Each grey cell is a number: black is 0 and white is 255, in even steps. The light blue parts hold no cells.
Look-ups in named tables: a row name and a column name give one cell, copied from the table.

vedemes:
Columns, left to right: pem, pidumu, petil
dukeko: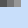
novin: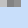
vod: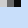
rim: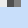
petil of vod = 10
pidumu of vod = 105
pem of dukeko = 84
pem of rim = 235
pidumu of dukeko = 118
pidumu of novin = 131
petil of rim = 127

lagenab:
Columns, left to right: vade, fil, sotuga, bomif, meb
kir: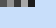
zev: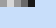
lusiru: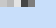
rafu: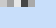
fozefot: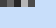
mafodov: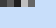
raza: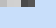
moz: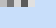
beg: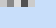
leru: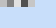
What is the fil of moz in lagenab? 118
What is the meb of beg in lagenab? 203
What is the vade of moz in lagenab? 189
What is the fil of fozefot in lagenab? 105
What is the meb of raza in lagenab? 85
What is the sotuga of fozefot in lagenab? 39
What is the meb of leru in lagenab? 198
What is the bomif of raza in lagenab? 74
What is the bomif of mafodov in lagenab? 191
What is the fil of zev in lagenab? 215
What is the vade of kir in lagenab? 83
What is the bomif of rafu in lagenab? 70
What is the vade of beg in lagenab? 200
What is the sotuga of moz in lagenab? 214
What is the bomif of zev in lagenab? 105
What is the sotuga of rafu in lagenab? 231

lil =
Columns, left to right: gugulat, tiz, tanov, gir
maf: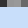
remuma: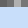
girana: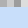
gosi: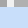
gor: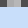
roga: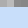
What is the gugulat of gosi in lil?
166
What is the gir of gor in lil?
77
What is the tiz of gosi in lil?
241
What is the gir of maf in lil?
105
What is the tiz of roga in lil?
187
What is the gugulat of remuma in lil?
98

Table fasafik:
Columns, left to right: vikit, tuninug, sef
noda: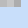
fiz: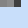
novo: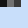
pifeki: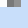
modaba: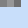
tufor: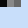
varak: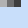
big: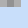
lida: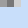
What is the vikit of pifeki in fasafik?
252
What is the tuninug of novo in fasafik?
114
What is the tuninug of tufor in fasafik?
137
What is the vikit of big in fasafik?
175
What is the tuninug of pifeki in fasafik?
121
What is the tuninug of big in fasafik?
146
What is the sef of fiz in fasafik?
63
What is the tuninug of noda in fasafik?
199
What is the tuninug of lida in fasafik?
119
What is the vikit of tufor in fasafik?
8
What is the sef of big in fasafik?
174
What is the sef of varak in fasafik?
62

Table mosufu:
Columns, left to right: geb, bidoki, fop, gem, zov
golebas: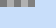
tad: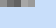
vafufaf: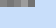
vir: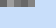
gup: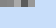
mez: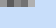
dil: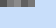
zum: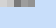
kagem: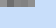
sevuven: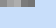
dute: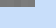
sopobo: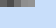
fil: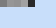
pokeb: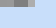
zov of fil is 41
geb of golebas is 123
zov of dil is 118
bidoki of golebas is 174
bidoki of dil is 123
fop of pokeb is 127
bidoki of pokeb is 153
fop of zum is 122
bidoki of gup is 135
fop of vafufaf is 132
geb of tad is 145
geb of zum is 211
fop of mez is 136
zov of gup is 152
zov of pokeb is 173
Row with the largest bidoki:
zum

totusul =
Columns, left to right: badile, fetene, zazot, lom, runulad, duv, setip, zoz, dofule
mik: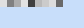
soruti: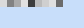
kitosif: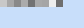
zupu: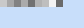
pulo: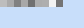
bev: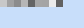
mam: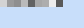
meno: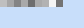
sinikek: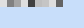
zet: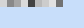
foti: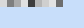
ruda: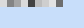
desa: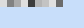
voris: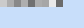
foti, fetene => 127
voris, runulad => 112
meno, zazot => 132
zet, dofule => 114
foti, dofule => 109
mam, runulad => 98
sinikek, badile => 224
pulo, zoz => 242
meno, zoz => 244
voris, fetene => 173
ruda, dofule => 109
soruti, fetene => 130
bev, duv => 165
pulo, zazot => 129
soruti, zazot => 170
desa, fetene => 130
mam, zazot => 143
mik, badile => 224
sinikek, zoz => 221

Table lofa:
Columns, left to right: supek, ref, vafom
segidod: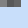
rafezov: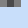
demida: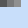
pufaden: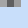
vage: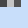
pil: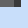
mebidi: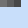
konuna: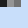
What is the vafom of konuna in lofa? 114
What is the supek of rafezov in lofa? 129
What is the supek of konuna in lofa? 29
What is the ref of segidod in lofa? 88
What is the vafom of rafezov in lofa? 124
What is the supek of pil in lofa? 99
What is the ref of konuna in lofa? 149
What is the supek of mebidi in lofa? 113
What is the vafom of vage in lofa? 83
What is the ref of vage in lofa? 197
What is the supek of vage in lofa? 71
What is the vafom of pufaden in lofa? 156
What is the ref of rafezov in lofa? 74

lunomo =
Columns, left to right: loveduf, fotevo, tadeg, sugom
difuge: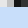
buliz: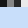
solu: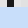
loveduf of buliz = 20
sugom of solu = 225
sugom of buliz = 234
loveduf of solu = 227
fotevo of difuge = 193
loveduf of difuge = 231

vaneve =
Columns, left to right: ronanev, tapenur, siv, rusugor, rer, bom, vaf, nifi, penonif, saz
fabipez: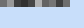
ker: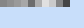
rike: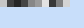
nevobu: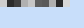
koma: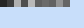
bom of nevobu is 94
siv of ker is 154
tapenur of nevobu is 44
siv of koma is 176
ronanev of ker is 134
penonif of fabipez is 63
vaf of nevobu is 89
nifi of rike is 56
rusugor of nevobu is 176
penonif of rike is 127
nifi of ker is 202
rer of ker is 109
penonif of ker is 132
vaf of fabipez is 99
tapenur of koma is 62
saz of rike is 212
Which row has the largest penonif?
koma

